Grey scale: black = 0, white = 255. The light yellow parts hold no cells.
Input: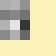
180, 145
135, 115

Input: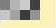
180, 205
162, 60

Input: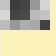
60, 68
69, 74

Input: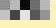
185, 11
68, 226

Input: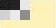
35, 231
234, 141

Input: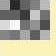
41, 98
96, 59

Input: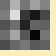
177, 118
221, 54

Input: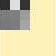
223, 51
127, 155

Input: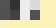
50, 236
65, 236
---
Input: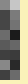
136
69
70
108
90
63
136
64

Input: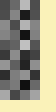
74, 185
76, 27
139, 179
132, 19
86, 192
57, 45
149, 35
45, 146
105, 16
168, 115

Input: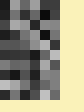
26, 103, 60
33, 48, 11
70, 151, 138
29, 116, 16
86, 96, 179
50, 56, 102
124, 105, 168
47, 81, 132
190, 118, 103
42, 36, 192

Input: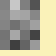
131, 127
136, 164
132, 134
116, 114
119, 100

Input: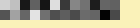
209, 24, 21, 57, 114, 101
84, 102, 112, 94, 107, 3

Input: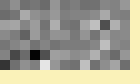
120, 112, 107, 118, 112, 134, 151
108, 170, 135, 127, 131, 169, 126
160, 133, 115, 120, 165, 79, 137
138, 98, 124, 145, 148, 158, 138
118, 145, 132, 124, 124, 190, 131
131, 107, 80, 155, 146, 131, 150
52, 144, 229, 119, 191, 142, 110
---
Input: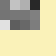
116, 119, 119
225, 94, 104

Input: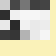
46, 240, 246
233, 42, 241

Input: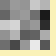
101, 145, 154
202, 213, 135

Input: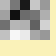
161, 16, 108
112, 182, 177

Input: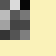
187, 88, 119
162, 68, 70

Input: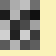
27, 181, 46
178, 44, 74

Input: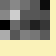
135, 205, 87
0, 107, 66

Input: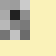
170, 33, 142
184, 131, 122
